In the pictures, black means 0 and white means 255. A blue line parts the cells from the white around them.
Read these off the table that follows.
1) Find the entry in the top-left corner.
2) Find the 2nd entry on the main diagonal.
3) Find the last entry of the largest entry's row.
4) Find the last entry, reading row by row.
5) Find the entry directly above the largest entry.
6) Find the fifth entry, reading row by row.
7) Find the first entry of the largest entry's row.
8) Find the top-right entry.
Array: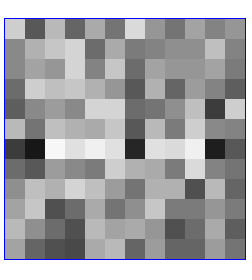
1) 206
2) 177
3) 88
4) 116
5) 191
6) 170
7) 60
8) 150

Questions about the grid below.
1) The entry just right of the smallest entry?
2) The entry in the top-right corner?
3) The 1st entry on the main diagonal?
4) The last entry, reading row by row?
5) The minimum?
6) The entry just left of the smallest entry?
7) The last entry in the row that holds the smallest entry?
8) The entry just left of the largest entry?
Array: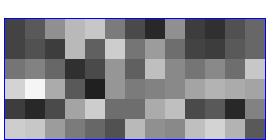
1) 150
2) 103
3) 67
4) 89
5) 32
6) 89
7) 164
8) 211

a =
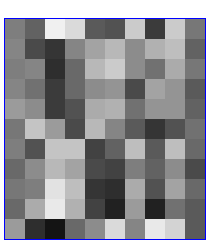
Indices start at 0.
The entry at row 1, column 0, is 133
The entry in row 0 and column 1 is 98
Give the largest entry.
240
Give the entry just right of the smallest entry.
105
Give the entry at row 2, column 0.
126
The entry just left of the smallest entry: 46
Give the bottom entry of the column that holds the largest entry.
20
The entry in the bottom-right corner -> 90
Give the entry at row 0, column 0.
126
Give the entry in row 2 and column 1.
133
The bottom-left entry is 155
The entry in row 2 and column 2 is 46
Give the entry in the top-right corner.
119

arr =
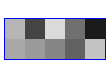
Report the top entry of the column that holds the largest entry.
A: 218
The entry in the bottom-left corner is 169
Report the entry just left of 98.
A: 134

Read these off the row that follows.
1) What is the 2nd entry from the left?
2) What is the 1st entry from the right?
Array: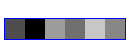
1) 0
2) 135

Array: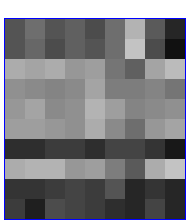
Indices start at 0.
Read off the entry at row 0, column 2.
84
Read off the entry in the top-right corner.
38
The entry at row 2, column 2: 172
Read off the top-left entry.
84
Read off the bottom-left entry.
60
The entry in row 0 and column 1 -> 110
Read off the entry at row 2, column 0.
172
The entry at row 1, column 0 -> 84
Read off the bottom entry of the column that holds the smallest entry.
38
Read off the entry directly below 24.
195
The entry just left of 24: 52
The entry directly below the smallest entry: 187

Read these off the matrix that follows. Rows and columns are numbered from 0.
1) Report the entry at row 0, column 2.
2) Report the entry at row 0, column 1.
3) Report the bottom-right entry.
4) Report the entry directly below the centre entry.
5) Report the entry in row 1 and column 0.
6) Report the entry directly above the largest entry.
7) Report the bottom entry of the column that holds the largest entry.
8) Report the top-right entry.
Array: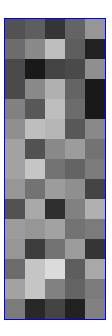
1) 53
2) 94
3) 129
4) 156
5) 108
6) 115
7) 68
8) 150

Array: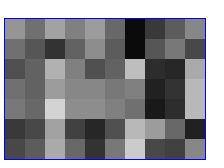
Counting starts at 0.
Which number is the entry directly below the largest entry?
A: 162
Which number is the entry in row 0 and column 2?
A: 162
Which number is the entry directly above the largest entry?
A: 156
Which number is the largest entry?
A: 211
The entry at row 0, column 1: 112
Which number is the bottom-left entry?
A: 72
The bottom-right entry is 135
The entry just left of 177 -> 98
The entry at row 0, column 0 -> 149
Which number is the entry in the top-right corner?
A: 135
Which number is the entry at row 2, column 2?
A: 177
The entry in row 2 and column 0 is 80
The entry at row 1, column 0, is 112

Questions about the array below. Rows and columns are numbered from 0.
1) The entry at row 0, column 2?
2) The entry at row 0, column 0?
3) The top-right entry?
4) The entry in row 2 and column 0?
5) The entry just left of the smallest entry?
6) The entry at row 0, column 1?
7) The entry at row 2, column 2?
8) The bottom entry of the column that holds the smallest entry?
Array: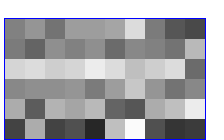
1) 115
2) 129
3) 73
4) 213
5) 80
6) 149
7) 206
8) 39
